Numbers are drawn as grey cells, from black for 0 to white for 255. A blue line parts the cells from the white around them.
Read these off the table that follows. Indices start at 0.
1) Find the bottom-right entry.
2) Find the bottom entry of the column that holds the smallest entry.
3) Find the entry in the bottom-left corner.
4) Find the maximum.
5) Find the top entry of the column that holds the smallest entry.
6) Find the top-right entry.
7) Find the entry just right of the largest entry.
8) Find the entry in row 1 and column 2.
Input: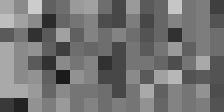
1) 83
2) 154
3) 57
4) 204
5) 110
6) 63
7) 96
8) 138

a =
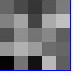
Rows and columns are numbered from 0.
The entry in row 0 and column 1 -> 73
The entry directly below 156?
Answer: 18
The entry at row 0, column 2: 53
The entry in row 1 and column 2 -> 67
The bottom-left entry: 4
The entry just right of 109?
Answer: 102
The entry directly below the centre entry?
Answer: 156

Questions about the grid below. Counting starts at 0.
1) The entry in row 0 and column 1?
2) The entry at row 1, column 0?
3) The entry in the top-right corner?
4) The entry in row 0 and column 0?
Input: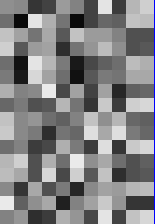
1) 137
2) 110
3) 207
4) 143

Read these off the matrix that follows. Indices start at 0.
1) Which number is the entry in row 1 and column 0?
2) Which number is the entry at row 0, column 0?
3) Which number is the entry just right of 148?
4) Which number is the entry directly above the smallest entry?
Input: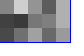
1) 65
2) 133
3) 92
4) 207

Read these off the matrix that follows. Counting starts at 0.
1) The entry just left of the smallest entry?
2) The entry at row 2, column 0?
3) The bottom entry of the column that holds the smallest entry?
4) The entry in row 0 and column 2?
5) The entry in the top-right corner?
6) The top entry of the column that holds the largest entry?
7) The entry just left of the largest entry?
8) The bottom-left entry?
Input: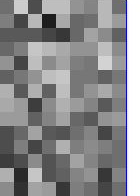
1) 184
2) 89
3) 155
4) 77
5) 111
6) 184
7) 119
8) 139

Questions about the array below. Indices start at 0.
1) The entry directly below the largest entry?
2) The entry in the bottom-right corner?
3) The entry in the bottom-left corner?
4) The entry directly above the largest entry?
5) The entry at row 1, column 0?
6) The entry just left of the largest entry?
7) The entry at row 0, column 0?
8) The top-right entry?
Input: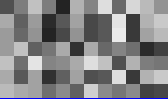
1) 132
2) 72
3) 186
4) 228
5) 170
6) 88
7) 80
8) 147
